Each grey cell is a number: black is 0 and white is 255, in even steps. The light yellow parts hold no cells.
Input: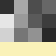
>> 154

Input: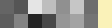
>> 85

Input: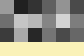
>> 197

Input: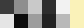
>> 142

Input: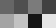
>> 79

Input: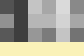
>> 62

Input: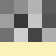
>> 55

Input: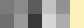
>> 138
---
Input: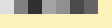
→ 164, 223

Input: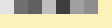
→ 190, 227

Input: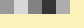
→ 130, 216

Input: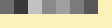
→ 138, 194

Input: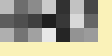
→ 31, 231

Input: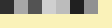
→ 207, 207

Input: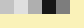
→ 175, 223

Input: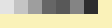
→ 102, 227

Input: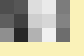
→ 206, 240

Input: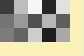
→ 80, 246
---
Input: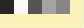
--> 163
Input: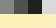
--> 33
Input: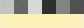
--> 131
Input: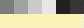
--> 33
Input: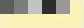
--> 45
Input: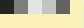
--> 196
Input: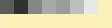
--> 190
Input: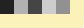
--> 205
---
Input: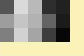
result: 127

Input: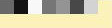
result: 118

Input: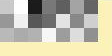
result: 164

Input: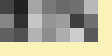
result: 120

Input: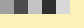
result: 160

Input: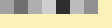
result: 161
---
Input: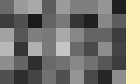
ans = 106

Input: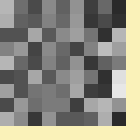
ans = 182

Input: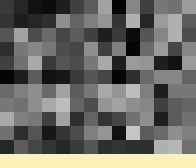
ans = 58

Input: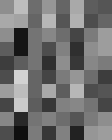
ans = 142

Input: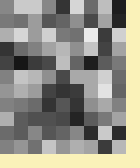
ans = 135

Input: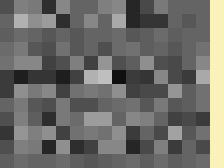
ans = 79

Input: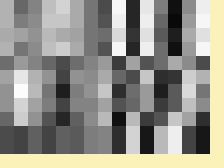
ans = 178
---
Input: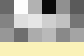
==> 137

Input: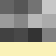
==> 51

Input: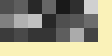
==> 171

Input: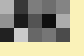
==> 118

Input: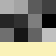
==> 99

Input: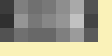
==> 155

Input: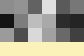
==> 105
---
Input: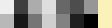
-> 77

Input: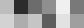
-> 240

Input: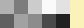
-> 250

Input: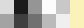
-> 252

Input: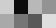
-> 184

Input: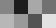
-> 168

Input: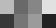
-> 134

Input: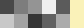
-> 239

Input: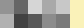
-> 169
